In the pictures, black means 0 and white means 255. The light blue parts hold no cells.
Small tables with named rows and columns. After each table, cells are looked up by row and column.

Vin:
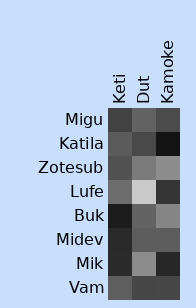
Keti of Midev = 42
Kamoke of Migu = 75
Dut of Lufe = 201
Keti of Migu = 66
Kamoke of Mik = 39
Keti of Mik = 43
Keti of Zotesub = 81
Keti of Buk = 28
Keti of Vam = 94
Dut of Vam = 70
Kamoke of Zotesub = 141
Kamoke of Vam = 71
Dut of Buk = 99
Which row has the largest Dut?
Lufe

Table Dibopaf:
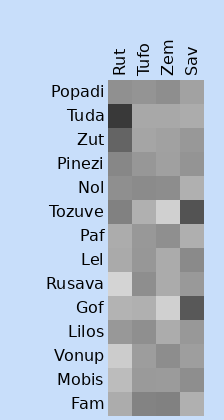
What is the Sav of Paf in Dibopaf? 175
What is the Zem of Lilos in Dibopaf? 172
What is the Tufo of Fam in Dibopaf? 131
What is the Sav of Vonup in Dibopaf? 158
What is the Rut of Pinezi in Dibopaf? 135
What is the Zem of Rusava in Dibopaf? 171
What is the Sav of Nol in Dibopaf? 176
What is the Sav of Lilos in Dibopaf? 152
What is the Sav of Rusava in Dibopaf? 153
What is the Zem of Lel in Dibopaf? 171
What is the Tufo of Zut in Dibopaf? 165
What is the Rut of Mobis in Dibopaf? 188
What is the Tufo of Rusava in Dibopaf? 142
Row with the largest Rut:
Rusava

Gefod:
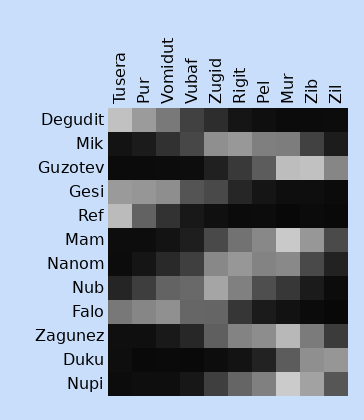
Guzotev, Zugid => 32
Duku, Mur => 92
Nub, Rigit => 128
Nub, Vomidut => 99
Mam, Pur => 13
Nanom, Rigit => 151
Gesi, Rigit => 38
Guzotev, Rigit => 57
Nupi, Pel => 128
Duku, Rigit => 19
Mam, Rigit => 114
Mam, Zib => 151
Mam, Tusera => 13
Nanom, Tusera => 12
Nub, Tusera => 37
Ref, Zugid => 16
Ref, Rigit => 11

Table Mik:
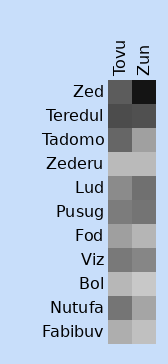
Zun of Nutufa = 165
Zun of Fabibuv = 192
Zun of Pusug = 116
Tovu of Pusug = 124
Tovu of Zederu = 186
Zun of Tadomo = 160
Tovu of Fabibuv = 174
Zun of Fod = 181
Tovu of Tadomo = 102
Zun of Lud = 112
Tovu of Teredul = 76
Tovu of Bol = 183
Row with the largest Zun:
Bol

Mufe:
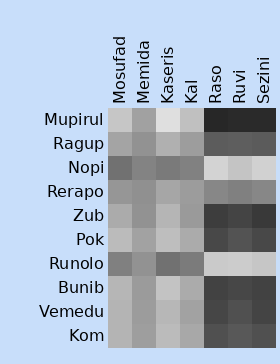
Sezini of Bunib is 66
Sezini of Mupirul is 42
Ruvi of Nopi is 196
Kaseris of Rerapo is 166
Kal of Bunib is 171
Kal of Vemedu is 162
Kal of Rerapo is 156
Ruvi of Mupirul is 42
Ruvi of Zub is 68
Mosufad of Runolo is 128
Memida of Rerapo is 144
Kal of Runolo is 123
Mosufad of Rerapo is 150
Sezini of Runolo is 198
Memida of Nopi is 131
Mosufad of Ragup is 164
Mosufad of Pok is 187

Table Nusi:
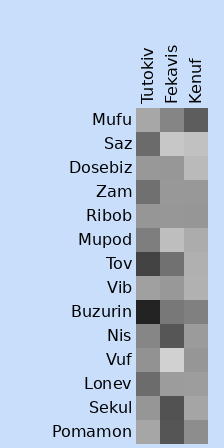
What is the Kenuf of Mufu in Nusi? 93
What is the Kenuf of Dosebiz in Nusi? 186
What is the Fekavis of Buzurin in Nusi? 120
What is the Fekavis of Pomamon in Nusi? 85
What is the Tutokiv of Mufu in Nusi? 167
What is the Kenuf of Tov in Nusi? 176
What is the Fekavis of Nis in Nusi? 86
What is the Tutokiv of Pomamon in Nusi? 166
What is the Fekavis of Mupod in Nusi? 190
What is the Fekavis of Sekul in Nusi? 82
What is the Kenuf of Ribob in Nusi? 150
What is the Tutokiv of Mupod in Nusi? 126
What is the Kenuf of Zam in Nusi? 152
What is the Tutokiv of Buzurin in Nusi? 35
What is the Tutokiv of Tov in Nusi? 67
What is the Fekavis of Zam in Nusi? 152
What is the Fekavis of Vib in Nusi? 152
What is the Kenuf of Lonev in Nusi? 157
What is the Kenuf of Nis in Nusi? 155
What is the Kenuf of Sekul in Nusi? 165
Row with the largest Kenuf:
Saz

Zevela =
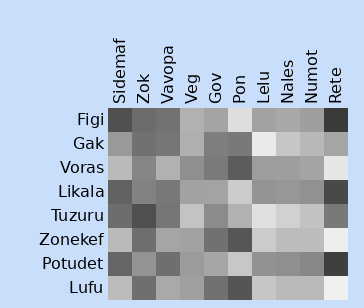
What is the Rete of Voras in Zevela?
230
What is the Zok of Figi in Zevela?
108
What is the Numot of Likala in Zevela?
145
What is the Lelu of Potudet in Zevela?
146
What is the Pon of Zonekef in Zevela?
86
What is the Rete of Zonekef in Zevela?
238
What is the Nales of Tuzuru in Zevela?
209
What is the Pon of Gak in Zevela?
121
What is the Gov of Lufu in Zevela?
113
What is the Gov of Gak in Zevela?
126
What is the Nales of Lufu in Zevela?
185
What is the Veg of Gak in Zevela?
175
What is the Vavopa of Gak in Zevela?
118
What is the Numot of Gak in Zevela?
184
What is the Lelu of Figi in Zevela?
162
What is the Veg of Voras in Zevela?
143
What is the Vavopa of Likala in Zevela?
120
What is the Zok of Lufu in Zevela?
111
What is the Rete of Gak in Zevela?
165
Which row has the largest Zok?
Potudet

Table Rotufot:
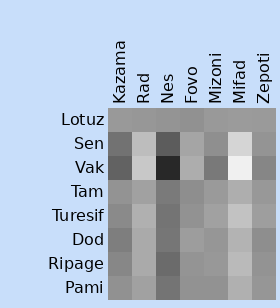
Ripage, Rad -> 170
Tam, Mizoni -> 154
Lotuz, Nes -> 148
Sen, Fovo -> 165
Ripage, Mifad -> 186
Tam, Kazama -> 147
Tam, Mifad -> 174
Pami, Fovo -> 146
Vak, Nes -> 40
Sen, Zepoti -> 148
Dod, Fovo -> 157
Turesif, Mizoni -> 161
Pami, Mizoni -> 146
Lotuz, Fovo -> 145
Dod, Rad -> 170
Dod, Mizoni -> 150
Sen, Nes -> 92

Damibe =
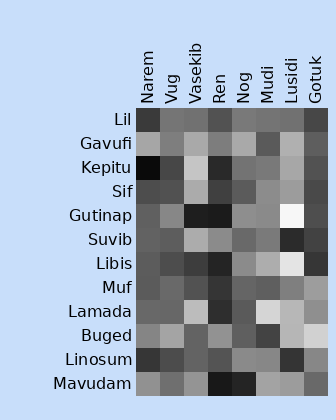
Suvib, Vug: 93
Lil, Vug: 117
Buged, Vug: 164
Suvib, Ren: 139
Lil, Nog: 121
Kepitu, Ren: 41
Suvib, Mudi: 122
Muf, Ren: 53
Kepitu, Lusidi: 167
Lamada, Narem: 104
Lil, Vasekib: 113
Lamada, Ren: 46
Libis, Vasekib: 61
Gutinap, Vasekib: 30
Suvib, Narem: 98
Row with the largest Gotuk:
Buged

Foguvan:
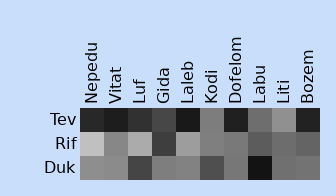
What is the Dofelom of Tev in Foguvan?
32
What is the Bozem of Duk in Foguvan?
115
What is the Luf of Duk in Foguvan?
69
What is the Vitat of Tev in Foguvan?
29
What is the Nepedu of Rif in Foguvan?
192
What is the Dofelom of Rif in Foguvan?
121
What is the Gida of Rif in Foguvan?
62
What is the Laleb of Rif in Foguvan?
157
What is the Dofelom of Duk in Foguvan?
119
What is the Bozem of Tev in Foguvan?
34
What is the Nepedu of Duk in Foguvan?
142
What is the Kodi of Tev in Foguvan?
125
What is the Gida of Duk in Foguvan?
126
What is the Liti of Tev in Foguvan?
144
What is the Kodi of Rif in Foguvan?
127

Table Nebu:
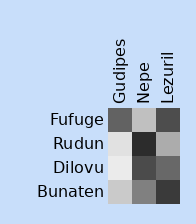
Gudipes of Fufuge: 98
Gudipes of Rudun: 225
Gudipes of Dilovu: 235
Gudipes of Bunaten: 202
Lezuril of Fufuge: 77
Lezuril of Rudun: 172
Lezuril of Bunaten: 58

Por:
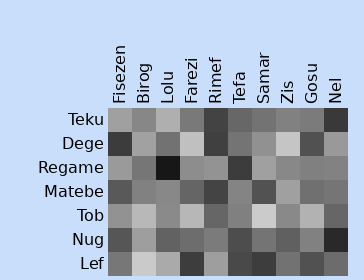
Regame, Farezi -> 141
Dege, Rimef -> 64
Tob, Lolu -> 138
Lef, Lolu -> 170
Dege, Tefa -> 116
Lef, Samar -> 61
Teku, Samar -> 115
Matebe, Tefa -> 132
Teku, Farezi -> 121
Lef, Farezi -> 61
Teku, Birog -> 135
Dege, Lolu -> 114
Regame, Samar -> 160
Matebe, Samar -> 82
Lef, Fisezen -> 119
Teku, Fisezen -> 160
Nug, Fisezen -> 86

